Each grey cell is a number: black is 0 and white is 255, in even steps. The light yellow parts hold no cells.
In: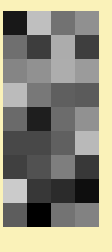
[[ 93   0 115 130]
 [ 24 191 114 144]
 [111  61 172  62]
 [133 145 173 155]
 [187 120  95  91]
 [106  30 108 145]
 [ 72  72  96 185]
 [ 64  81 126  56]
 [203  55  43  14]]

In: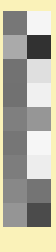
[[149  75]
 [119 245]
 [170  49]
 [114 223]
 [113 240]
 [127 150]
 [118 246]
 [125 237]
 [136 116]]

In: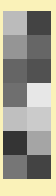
[[118  67]
 [187  67]
 [149 102]
 [101  81]
 [111 231]
 [191 203]
 [ 52 165]]

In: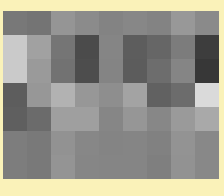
[[125 121 148 134 133 133 127 146 136]
 [120 116 149 139 131 135 131 152 138]
 [202 161 117  75 133  93 102 124  61]
 [202 154 114  77 132  92 109 133  55]
 [ 93 151 178 151 142 163  97 108 218]
 [ 95 107 159 159 134 150 135 154 169]
 [125 121 146 135 132 133 129 147 136]]

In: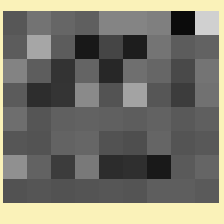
[[ 82  85  82  84  86  84  94  94  90]
 [ 87 115 102  95 132 132 127  11 208]
 [ 92 166  92  24  69  29 116  92  98]
 [131  93  51 100  39 111 102  73 116]
 [ 91  45  52 138  83 163  86  60 113]
 [110  85  96  98  96  93  98  89  95]
 [ 86  83  99 102  82  78 101  84  88]
 [144  98  60 121  44  47  25  90 101]]

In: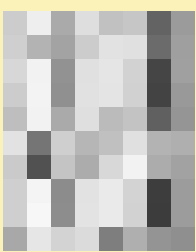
[[168 230 211 219 126 175 148 143]
 [204 238 170 222 193 198  99 155]
 [207 179 163 204 226 224 107 159]
 [215 242 146 224 229 210  69 160]
 [204 243 144 225 228 209  67 153]
 [190 242 170 223 187 195  96 149]
 [226 117 207 182 192 224 179 175]
 [202  81 196 172 216 242 172 162]
 [207 244 140 226 234 211  61 156]
 [207 247 141 227 234 210  60 156]]

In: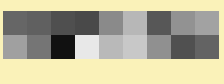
[[160 117  17 232 185 200 144  80  99]
 [102  96  79  73 138 183  87 146 162]]

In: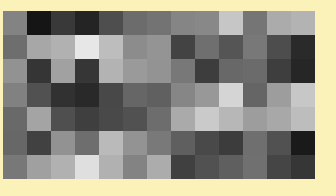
[[120 160 177 223 177 131 172  64  81  95 112  69  54]
 [131  21  57  36  78 108 115 133 136 198 117 171 179]
 [110 167 177 231 189 140 148  67 111  85 120  77  42]
 [146  53 161  54 179 154 147 120  61 104 107  62  38]
 [129  81  49  41  72 102  96 134 152 213 101 157 199]
 [105 164  79  63  73  81 109 170 202 183 157 168 189]
 [103  65 146 110 186 147 121  95  73  60 111  81  26]]
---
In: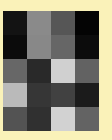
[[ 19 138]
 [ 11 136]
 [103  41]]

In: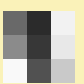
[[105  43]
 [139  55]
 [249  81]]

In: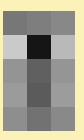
[[119 126]
 [202  21]
 [148  96]]

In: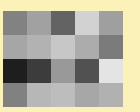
[[130 161]
 [166 178]
 [ 30  60]]

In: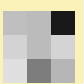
[[191 187]
 [211 187]
 [223 125]]

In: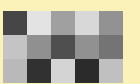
[[ 70 227]
 [196 144]
 [185  49]]

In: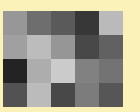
[[151 110]
 [160 188]
 [ 35 173]]
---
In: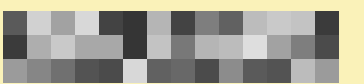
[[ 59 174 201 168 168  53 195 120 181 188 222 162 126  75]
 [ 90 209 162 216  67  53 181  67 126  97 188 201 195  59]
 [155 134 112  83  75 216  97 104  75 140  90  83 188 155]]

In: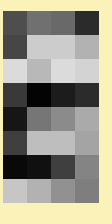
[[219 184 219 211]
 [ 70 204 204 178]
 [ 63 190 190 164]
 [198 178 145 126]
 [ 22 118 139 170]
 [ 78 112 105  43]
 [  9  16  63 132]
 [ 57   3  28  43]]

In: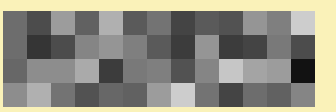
[[109  76 156  97 176  90 115  68  90  82 149 127 205]
 [103 141 141 170  60 121 127  82 133 198 164 156  18]
 [141 176 115  82 103  97 156 205 115  68 109  97 133]
 [109  53  76 133 149 127  90  60 149  60  68 121  76]]

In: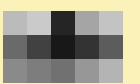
[[138 125 113 151 180]
 [187 202  37 165 195]
 [106  65  24  51  92]]

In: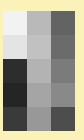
[[ 37 165 137]
 [ 45 179 123]
 [228 193 107]
 [242 185  99]
 [ 58 152  77]]

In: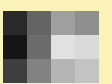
[[ 21 108 225 218]
 [ 62 130 181 195]
 [ 41 100 159 143]]
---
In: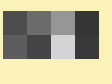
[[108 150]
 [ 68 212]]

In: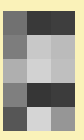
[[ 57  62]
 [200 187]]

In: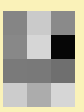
[[202 138]
 [214   6]]

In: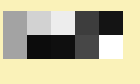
[[210 237]
 [ 12  15]]

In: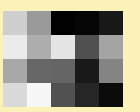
[[154   1]
 [173 229]]

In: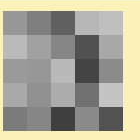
[[127  97]
 [161 134]]

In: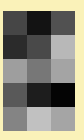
[[ 19  81]
 [ 73 184]]
